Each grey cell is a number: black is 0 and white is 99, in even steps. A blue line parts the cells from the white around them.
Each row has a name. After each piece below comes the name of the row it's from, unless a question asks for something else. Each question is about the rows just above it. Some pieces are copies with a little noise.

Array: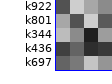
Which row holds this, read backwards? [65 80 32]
k922
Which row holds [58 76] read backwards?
k697

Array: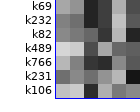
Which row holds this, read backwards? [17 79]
k106
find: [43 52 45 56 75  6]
k231
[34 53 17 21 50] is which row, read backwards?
k766

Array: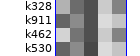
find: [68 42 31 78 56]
k328
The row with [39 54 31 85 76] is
k911
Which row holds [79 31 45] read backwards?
k462
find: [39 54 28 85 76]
k530

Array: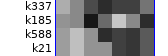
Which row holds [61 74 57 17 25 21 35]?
k588
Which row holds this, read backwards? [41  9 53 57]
k185
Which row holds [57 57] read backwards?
k21
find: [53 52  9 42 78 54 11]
k185
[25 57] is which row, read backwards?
k21
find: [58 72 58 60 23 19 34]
k21

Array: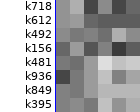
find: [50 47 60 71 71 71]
k849
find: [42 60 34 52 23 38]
k156
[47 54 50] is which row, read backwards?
k395
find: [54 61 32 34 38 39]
k612
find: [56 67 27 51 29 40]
k718

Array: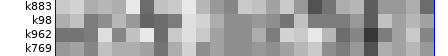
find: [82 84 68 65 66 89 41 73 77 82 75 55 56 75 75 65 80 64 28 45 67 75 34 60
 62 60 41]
k883
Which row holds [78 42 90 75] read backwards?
k962
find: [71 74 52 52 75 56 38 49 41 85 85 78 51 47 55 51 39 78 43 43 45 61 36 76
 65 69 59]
k98

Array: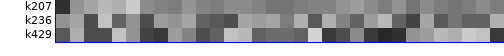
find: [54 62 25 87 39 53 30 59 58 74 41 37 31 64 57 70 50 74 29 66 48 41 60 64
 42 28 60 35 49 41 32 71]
k236
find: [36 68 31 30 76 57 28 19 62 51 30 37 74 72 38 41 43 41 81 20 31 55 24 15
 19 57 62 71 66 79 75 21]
k429
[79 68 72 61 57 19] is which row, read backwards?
k429

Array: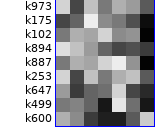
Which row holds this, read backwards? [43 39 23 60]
k647
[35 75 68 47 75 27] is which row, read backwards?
k253
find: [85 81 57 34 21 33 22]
k894
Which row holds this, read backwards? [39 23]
k647
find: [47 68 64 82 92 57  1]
k887

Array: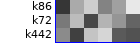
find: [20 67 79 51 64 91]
k86
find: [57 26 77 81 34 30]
k442
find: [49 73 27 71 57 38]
k72

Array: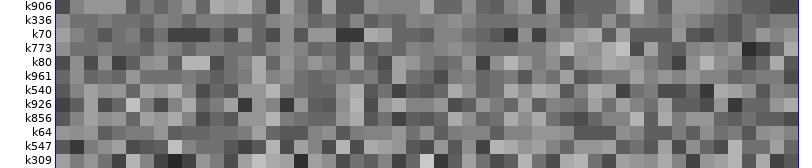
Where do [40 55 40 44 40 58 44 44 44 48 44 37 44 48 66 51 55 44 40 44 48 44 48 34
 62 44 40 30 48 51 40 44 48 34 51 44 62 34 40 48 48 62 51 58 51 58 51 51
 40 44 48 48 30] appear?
k961
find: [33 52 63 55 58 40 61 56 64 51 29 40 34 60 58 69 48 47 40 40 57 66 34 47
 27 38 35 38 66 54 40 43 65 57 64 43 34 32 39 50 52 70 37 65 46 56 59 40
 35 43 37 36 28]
k856

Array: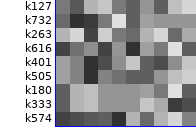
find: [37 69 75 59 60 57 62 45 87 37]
k180
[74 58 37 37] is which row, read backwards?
k505
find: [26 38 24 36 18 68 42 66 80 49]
k574
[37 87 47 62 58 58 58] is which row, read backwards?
k180

